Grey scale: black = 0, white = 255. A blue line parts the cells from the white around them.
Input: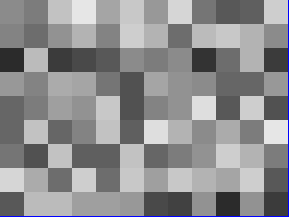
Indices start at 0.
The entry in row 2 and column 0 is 43
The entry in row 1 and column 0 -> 131
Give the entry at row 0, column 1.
124
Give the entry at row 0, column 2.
194
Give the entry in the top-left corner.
139
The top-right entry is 206
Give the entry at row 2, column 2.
59
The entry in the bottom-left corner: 88
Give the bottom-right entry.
59
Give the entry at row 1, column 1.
109
